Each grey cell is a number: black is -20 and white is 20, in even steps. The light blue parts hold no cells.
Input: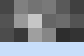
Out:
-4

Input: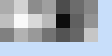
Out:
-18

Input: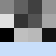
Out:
-12

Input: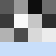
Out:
19

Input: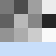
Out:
9

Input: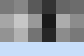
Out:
-16

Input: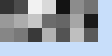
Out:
-4
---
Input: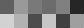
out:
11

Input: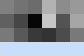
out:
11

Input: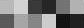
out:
12

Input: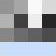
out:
-10

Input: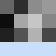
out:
6

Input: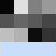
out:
-4

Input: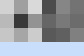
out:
-4

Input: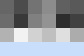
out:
3
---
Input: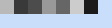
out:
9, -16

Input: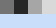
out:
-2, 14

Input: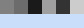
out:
0, 12

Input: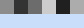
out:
2, 7

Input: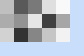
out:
10, 18

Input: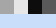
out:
6, -6

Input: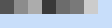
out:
-7, 12

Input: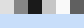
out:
15, -5

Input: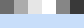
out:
-3, -11
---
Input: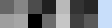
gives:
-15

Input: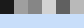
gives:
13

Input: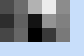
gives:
17

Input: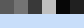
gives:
10

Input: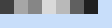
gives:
14

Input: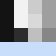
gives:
5
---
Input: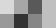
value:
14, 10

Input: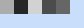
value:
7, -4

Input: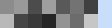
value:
2, 11

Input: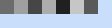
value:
-3, -6

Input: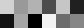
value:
13, 1

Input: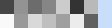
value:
-9, -5

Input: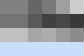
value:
0, 2

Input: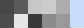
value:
-9, 4
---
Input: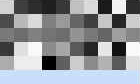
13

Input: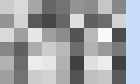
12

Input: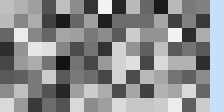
10

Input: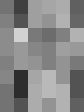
-2

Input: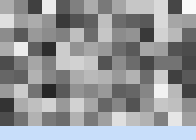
7

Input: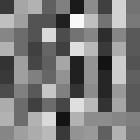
-11

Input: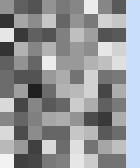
3

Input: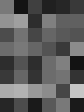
-1
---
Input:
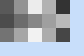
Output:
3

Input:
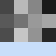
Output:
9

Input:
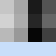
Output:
6

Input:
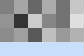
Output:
6

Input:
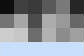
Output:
-10

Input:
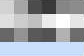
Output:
6

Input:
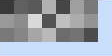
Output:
-5

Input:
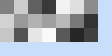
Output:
12
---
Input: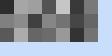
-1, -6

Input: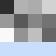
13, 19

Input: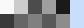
-16, -11

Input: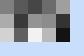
5, 13

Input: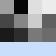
17, -16

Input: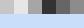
2, 11

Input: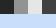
-10, -14

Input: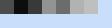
10, -8
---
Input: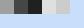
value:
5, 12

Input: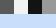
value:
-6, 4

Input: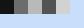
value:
-17, 13

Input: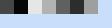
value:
-9, 5

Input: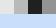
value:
16, 3

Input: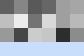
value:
-5, 2

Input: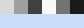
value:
14, -16

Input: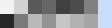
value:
18, 6

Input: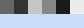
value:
-4, 17
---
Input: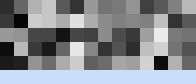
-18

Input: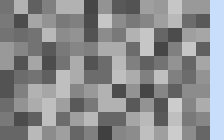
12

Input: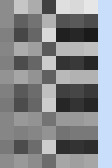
6

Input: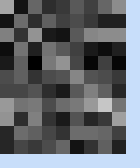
-12

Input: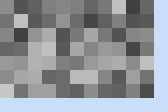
-5

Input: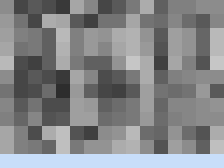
2

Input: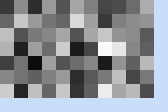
6
